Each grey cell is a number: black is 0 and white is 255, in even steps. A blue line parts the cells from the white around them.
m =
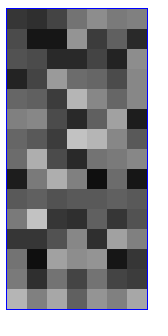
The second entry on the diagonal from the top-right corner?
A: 96
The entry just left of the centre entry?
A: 75
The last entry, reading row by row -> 167
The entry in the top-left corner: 54
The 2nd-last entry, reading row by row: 128
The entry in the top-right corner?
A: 128
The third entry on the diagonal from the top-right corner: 68
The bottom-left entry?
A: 181
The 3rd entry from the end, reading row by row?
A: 148
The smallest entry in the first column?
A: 29
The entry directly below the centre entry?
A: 128
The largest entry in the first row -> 141
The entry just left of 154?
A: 68
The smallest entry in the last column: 22
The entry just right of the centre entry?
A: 115
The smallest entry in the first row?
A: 47

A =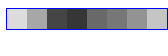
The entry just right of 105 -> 119
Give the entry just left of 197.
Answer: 147
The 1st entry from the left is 220

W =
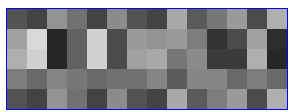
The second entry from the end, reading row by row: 75
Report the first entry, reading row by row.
83
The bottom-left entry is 83
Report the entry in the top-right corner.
175
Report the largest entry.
217
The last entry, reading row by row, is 175
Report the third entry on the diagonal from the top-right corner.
59
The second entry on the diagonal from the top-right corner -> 161
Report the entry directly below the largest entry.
209
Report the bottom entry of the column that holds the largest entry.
67
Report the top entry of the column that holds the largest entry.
67
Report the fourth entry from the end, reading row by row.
125
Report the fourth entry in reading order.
113
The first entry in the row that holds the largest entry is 161

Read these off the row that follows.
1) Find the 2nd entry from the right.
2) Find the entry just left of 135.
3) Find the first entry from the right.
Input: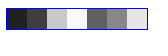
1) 135
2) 96
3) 230

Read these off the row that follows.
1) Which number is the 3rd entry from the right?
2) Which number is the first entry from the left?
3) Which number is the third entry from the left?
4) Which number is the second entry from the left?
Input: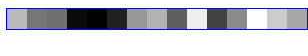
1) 253
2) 186
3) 111
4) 118

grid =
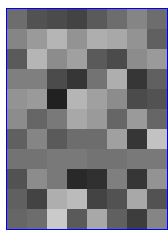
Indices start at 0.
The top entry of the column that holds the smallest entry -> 75
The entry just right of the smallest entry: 181
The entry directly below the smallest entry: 121
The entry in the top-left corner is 109
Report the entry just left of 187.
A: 174
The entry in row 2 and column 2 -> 140
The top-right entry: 109
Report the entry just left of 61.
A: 96
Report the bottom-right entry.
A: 133
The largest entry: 202
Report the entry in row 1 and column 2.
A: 181
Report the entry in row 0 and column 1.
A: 82
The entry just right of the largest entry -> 90
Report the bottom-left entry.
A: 102
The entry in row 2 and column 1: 181
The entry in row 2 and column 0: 90
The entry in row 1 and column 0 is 133
